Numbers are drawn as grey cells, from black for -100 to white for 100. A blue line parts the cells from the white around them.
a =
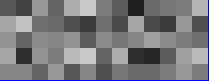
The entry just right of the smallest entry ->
-17
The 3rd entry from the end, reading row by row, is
-2
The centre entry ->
10
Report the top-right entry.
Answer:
41
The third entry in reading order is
20
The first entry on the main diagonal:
-32
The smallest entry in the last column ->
-37
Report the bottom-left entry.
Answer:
4
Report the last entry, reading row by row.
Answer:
-2
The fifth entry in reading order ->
36
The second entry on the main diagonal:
52
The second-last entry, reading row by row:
20
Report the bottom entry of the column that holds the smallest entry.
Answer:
-17
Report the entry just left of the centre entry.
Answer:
-27
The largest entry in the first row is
58
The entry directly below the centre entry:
-22

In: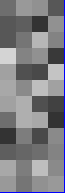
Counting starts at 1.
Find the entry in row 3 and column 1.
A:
-32
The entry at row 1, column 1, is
-14
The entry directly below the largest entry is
26
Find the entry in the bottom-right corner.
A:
20
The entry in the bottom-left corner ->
20
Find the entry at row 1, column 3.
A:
14
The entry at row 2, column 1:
-32
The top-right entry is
-32
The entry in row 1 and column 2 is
20

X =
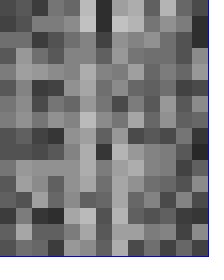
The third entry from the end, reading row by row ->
-48
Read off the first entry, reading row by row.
-42
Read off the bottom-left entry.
-36
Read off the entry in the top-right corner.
-42
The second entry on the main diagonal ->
-36
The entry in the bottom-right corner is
-48
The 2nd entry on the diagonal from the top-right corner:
-3
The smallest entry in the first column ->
-53
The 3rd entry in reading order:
-53
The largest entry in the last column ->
19
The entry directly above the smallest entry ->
-58
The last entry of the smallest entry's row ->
-69
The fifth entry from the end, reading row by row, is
-42
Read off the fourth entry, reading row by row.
-8
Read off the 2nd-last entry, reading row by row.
-19
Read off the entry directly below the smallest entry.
-25
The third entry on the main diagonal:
-53
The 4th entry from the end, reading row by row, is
-13
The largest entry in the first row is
46

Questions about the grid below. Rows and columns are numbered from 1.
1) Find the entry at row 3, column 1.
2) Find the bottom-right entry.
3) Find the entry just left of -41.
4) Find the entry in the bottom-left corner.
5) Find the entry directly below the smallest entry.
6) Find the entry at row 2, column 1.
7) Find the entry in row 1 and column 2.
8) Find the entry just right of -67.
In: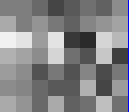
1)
89
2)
-12
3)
4
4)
33
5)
-36
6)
33
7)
-1
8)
67

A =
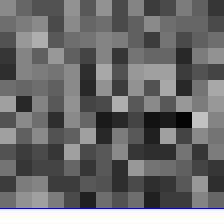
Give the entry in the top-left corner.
8
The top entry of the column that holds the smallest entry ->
-3
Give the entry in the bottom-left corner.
-14
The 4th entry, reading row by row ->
-36
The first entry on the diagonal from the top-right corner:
-58
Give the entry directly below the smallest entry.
-47
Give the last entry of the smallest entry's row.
3
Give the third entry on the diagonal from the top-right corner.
-42
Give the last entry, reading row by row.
-19
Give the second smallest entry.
-85
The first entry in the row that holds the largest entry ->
-36
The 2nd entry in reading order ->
-19
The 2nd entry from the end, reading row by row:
3
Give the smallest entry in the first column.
-64
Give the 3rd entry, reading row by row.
-36
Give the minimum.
-97
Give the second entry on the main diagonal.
-3
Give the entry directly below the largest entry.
8
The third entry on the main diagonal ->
36
